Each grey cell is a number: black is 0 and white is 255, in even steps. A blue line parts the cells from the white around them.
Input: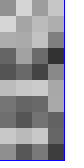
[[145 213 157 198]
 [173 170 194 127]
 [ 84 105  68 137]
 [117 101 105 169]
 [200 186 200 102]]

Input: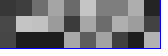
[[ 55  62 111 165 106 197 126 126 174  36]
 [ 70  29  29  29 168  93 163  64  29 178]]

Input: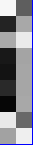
[[247  94]
 [169 234]
 [ 19 166]
 [  6 168]
 [162 239]]

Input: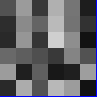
[[ 82 155  56 176 117  29]
 [ 41 150  53 207 142  18]
 [156  31  95  24  31 158]]

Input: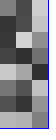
[[128  73 205]
 [ 55 210 143]
 [201 165  49]
 [ 80  52 147]]

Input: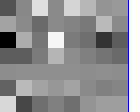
[[ 82 136 223 139 214 184 149 154]
 [  1 173 117 245 122 110  50  92]
 [140 144 143 142 142 141 142 140]
 [215  71 110 127 111 149 159 157]]

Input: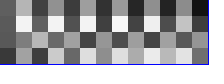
[[ 95 181  65 145  60 158  50 154  38 143  35 140  18]
 [ 88 125 183 105 161  69 150  77 158  69 161  88 149]]
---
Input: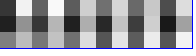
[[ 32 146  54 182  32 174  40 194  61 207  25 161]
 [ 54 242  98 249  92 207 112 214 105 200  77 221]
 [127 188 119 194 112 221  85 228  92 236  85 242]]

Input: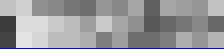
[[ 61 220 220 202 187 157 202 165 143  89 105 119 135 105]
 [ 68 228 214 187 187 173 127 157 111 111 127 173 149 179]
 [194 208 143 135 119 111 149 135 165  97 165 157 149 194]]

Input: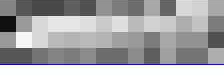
[[ 16 153 216 229 229 222 201 222 186 209 201 174 194 124]
 [ 87  87 116 132 124 139 109 109 139  95 160 116 116 174]
 [132  87  73  73  95  81 146 124 109 168 101 216 209 168]
 [153 245 216 186 180 186 180 160 153 124 168 146 146  81]]

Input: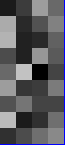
[[ 27  60 157 105]
 [ 48  76 111 137]
 [ 76  33 151  90]
 [ 82 117  68  68]
 [105 194   1  68]
 [157  54  60 123]
 [171  41  82 129]
 [179  33  41  97]
 [187  27  48 111]]

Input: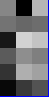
[[  8  57  83]
 [ 23 210 195]
 [ 51 175 161]
 [ 91 142 127]
 [115 103 109]
 [134   0 182]]

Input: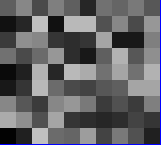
[[  2  32 192 107 101 157  67 121  81  32]
 [ 10  32 178  38 185 171 113 165 113 178]
 [ 17  38 192  17 185 185  81 135  74 151]
 [ 24  53 185 107  74  67  87  95 165 165]
 [ 59 143 135  53  45  53 165  24  24 127]
 [ 95 135  74 127  95  38 113 101 121  87]
 [113  74 107 151  45  24  95 178  87 143]
 [135  87  59 135 151 121  59  81  59 127]
 [171 143  81 165  53  45  38  45  67  53]]

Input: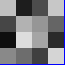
[[ 15 221 165  42]
 [ 70 178 150 101]
 [137 109  63 213]
 [192  29  76 199]]
